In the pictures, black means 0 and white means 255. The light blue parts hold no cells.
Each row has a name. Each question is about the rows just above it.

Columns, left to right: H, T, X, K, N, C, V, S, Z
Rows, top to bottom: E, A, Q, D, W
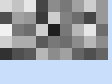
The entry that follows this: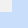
[120]
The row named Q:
[241 120 109 206  31 120 183 230 109]
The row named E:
[218 195 230  70 140 120 161 206 152]

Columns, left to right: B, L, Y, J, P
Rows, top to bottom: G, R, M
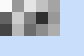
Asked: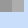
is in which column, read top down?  P
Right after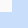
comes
[152]
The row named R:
[ 99 204 130  47 152]
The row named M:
[ 68 184 109 141 173]

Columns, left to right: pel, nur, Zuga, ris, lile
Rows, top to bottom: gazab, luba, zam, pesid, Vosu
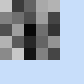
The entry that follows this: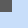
[39]
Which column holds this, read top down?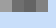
ris
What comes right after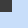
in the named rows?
[100]
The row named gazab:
[200  60 100 169 179]

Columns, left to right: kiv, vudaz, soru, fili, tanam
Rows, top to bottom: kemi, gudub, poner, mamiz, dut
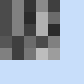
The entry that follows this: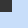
[138]
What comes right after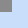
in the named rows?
[63]
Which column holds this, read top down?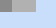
fili
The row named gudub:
[ 75 128  43 177 107]

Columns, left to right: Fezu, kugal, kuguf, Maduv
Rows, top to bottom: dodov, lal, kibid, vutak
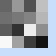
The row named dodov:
[101 152  81 192]
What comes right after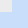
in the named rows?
[142]
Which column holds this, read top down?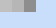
Maduv
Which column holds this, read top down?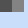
kuguf

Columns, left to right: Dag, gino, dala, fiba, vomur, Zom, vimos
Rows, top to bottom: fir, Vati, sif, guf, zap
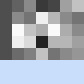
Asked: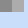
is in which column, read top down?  Zom
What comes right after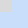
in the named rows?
[34]
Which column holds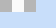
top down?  vomur
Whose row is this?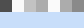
sif
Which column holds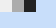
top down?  fiba
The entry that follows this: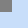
[194]
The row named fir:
[ 78  98 138  57  69 160 194]

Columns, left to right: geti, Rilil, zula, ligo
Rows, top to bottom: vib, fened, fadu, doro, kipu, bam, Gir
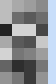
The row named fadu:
[ 34 211 211  70]
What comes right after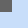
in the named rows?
[46]
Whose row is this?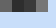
bam
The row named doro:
[169  90  80 200]
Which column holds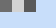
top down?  Rilil
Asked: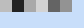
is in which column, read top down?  geti

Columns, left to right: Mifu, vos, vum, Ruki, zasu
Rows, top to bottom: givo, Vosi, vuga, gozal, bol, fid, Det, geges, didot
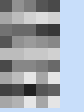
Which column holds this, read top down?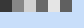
zasu
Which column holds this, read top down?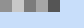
Ruki
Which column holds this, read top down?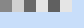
zasu
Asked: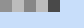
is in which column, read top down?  vos
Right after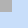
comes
[229]

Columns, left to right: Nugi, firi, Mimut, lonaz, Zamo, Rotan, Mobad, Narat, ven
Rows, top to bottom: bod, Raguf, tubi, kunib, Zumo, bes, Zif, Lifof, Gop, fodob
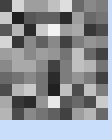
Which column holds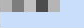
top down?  Narat
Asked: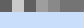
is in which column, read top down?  lonaz
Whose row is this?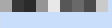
Gop

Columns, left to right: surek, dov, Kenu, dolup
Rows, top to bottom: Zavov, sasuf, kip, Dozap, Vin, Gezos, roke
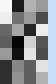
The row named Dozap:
[ 95   4 208  84]
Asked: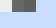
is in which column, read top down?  surek
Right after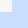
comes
[26]
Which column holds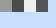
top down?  dolup
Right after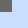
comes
[165]
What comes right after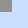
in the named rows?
[95]
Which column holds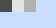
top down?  dolup

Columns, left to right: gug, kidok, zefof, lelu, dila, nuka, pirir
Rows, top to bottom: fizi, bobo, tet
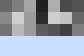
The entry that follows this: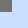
[184]
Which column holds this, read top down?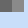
gug
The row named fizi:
[103 126 165  33 174  73  83]

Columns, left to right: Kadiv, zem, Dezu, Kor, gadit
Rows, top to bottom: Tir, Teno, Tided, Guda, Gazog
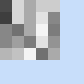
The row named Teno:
[ 62 215 170 226 135]
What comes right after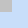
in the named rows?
[244]
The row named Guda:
[135 159 124 226 147]
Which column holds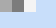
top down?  Dezu
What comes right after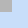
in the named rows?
[194]

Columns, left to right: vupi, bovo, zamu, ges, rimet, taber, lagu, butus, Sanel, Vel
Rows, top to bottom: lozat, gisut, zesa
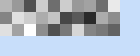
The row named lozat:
[183 153  80 205 110 205 153 162 110 234]
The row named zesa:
[224 162 254 141  80 120 214 132 120  98]
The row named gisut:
[132 224 205 172 195  70  89  42 172 141]
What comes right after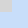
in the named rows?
[132]

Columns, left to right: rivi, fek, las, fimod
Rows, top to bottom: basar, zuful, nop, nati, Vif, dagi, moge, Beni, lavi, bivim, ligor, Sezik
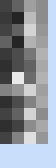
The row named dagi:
[ 47  76  98 168]
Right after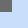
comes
[178]
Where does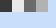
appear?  moge
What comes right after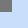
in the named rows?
[178]
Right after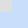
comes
[150]

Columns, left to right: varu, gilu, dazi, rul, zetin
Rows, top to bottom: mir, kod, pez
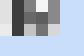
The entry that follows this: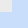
[61]
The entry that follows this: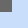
[94]
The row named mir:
[225  61 128 245 137]
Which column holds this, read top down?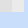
varu
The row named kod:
[225  61 104  94 137]

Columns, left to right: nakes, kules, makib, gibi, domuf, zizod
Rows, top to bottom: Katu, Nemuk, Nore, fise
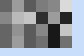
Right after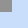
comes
[91]
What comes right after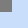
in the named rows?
[135]
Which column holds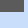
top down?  makib
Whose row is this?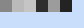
Nemuk
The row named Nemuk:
[135 186 197  46 156  35]

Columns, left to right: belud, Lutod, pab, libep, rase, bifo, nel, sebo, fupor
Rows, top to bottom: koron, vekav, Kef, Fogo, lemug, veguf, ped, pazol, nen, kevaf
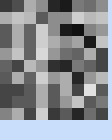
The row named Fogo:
[ 90 173  99 206 173 141 163  26 195]
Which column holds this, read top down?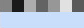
sebo
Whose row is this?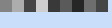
kevaf
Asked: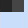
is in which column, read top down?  nel
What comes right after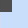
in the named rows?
[173]
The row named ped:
[ 90 173  99 206 151 173  38 151 185]
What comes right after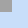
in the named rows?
[26]

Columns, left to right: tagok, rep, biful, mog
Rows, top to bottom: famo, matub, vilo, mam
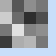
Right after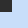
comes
[78]
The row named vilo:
[119 225 131 142]
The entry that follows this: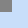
[142]

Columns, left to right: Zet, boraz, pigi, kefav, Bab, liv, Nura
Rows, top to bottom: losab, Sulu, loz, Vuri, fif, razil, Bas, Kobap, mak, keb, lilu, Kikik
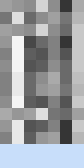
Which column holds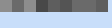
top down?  pigi
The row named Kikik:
[129 232  94 150 160  53 182]
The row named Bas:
[129 232 106 141 170 106 191]
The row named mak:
[141 244  94  84 129  84 200]

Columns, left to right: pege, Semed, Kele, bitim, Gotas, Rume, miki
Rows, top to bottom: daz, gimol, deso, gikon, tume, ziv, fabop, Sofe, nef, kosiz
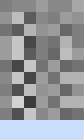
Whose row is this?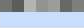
deso
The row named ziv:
[115  71 198 115 156 103 115]

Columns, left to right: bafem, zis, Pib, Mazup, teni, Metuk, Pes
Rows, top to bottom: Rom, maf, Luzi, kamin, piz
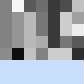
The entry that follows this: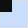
[194]
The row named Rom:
[130 247  89 109  57  77 194]

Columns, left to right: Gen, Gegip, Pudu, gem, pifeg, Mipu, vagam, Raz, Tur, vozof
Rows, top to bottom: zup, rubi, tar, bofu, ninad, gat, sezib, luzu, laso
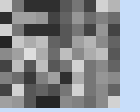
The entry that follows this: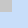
[172]
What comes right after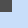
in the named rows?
[118]
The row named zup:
[210 118  47  47  47  87 118  67 210 181]
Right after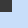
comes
[129]

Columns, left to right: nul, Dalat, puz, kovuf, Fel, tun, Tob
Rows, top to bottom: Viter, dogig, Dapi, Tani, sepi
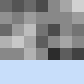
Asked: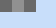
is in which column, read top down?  nul
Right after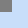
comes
[156]
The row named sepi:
[136 136 178 136  44  93  65]

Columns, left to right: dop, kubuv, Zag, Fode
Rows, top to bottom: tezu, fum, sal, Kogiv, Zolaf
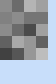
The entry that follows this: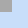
[151]
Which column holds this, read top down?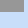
Zag
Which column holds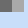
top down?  kubuv
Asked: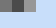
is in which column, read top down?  Zag
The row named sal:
[140 107  75 160]

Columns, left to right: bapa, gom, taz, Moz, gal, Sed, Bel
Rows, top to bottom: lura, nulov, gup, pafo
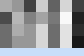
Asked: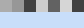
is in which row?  lura
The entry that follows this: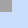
[120]

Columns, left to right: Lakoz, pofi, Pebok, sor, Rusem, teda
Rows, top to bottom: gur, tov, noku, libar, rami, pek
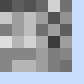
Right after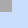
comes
[59]
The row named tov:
[199 158 190 158  82 146]
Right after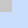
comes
[158]

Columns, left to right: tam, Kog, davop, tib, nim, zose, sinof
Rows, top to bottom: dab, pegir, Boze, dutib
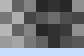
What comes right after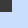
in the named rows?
[143]
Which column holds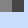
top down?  davop

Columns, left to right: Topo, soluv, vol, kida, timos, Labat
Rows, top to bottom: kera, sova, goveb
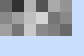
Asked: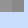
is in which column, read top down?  Labat
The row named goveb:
[159 117 200 137 127 105]
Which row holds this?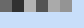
kera

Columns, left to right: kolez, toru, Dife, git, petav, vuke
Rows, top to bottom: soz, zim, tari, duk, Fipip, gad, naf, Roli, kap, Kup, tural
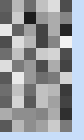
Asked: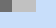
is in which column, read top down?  git
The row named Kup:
[172 142 142 133 172  47]
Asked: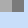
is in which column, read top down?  petav

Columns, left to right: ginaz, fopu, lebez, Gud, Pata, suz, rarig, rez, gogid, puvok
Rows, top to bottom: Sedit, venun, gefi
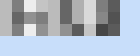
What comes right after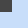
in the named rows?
[91]
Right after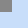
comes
[82]
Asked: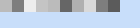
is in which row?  Sedit
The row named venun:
[187 102 145 126 187 102 176 217 135  82]
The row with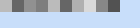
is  venun

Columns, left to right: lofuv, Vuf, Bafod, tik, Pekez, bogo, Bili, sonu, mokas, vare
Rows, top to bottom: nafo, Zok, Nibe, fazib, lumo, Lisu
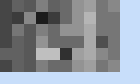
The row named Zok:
[ 70  60 136  28  60 106 147 181 118 118]
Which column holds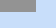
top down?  Bili
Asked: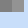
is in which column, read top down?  tik

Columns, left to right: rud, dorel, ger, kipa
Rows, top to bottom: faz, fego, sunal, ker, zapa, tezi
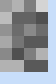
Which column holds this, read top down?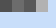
kipa
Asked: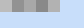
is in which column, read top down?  rud
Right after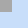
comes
[117]

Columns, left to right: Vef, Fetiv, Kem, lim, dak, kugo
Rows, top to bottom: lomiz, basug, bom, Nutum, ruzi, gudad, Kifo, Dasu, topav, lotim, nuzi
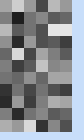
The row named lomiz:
[165 206 153  71 185 153]
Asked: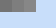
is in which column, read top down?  lim
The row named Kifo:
[115 103 144 103 165 165]

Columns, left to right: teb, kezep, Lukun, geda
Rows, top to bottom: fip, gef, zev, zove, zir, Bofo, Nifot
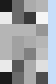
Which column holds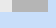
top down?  teb
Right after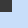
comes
[245]
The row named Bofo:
[234  88 171 223]

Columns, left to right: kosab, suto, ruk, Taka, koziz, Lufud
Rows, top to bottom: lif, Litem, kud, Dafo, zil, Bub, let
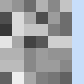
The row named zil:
[178 178 136 156 147 147]
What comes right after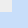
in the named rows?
[167]
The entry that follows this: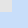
[167]
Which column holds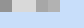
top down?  suto
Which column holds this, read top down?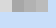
suto
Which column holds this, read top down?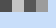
Taka
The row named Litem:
[ 78 217 167  78 156 109]

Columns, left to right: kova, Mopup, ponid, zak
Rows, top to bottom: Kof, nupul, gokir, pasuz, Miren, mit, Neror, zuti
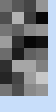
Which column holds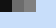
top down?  zak
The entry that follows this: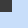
[7]
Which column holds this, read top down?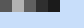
Mopup
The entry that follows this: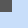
[69]
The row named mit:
[ 47 166 166 128]
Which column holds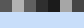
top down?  Mopup
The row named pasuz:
[157  47   7  17]

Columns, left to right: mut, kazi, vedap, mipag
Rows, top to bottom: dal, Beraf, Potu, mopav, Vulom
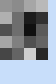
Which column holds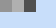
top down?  mut
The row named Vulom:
[ 70 100 206  39]

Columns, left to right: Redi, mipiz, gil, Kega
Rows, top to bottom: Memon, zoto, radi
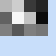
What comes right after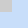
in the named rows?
[57]
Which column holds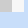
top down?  mipiz
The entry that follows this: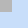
[205]

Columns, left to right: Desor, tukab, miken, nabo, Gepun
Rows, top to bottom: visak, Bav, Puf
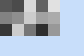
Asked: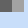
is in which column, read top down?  nabo
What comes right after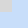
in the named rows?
[98]
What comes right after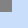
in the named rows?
[142]
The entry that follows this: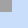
[171]
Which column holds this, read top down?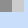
tukab
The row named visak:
[ 86  75 216  98 225]

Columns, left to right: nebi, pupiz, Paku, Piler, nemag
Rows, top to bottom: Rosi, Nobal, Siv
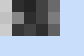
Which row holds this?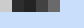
Rosi
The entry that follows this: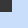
[66]
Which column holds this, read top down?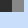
pupiz
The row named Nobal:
[193 135  46  66 124]
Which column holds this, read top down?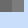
nemag
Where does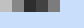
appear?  Nobal

